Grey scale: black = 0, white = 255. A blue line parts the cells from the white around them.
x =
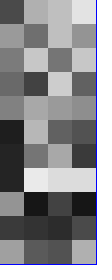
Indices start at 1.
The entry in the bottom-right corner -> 176
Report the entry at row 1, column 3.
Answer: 191
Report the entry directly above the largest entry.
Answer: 117
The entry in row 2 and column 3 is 191
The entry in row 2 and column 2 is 111
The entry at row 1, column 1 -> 74
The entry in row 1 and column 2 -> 176
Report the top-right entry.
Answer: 227
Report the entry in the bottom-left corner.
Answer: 160

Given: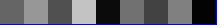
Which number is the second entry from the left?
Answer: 151
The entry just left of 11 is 195
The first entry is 101

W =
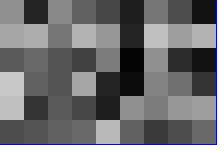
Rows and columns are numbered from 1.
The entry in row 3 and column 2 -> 105
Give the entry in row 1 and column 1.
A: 144
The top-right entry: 18
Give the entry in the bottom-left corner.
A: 77
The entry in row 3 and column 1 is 90
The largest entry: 200
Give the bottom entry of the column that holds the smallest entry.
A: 97
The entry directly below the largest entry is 192
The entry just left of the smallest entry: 124
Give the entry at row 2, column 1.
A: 166
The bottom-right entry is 105

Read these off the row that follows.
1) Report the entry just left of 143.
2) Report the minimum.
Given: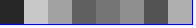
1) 117
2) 38

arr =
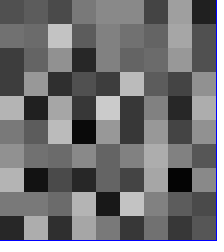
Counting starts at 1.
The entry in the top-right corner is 32
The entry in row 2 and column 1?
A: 113
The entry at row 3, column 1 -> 61
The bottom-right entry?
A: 86
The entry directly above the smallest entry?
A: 129
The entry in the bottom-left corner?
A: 39
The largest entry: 203
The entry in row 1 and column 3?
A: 74
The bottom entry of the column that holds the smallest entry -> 55
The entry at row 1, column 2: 92
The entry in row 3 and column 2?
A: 100
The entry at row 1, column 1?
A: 80
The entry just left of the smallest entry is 166

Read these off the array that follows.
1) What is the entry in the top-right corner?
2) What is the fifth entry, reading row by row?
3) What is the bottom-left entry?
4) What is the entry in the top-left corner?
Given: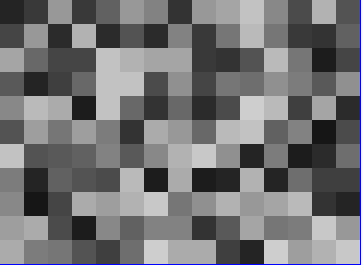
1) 83
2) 97
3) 171
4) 36

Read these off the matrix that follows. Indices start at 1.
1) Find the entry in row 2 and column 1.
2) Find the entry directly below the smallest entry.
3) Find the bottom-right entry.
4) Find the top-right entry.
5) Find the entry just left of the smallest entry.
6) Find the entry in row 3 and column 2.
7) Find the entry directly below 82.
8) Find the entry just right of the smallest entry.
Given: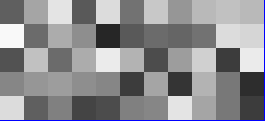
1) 249
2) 235
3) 60
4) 185
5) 142
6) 193
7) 134
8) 89

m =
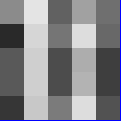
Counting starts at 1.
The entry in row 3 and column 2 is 207
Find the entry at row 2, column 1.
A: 41
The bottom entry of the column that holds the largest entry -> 200
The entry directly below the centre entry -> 76
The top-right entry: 111
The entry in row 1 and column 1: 139
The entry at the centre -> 76

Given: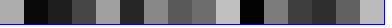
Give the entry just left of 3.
192
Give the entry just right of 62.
46

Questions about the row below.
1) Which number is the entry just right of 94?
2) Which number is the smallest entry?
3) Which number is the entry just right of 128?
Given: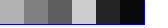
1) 205
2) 9
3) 94

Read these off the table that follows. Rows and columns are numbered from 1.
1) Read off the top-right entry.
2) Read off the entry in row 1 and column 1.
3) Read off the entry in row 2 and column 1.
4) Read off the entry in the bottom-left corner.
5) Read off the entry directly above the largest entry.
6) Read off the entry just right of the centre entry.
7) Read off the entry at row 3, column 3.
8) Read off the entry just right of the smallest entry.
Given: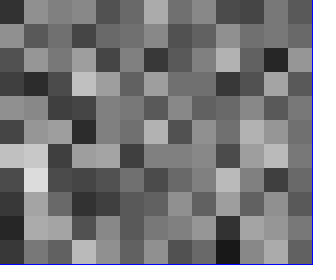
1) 89
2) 50
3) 144
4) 56
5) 200
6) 81
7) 120
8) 136

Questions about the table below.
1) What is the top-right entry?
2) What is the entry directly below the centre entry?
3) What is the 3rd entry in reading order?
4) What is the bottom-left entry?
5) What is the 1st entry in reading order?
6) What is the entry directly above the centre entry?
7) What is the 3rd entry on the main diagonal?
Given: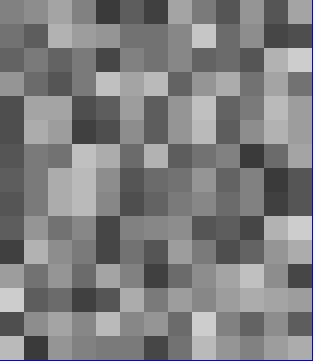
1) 164
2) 99
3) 164
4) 186
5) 129
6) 178
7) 99

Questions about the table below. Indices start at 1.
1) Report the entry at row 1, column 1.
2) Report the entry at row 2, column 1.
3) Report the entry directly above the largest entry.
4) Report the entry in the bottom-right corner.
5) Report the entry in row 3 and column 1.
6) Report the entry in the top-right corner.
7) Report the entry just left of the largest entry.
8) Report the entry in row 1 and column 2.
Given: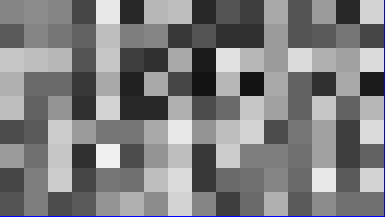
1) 133
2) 90
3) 118
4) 112
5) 198
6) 211
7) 48
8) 140

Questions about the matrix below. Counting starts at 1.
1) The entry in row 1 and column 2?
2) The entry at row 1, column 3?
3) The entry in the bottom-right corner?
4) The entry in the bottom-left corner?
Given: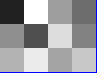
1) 255
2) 158
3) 200
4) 179
